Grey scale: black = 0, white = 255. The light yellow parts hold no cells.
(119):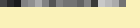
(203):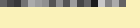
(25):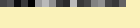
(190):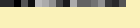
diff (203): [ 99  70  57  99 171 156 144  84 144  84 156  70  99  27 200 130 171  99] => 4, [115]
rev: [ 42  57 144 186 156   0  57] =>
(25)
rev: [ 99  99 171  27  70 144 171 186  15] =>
(190)

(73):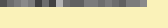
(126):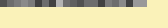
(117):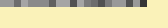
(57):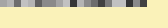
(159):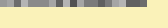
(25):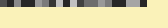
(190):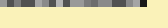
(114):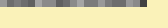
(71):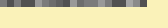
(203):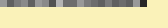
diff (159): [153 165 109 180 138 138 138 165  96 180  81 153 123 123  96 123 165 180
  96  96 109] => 12, [165]
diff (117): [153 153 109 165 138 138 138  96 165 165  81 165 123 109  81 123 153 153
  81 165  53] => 20, [153]
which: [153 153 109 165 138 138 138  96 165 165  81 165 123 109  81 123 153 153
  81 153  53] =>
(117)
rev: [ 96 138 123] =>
(203)
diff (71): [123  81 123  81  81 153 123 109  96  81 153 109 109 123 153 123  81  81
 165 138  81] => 13, [123]
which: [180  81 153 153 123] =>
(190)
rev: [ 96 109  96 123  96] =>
(203)

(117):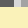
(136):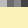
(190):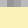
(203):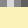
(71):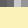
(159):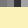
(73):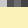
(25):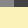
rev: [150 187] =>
(190)
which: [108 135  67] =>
(136)
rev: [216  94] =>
(117)
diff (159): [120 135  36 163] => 3, [51]
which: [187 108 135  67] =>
(136)
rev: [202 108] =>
(71)
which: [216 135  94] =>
(203)

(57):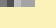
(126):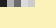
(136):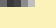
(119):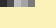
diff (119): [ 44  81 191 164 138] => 5, [123]
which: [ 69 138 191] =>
(136)
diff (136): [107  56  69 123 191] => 4, [138]
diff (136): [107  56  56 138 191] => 3, [69]
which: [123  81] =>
(57)
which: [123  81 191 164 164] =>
(57)
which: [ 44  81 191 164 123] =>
(119)

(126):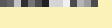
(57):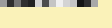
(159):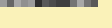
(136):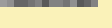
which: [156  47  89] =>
(159)
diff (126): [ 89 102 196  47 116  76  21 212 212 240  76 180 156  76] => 7, [33]
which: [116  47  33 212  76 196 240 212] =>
(57)

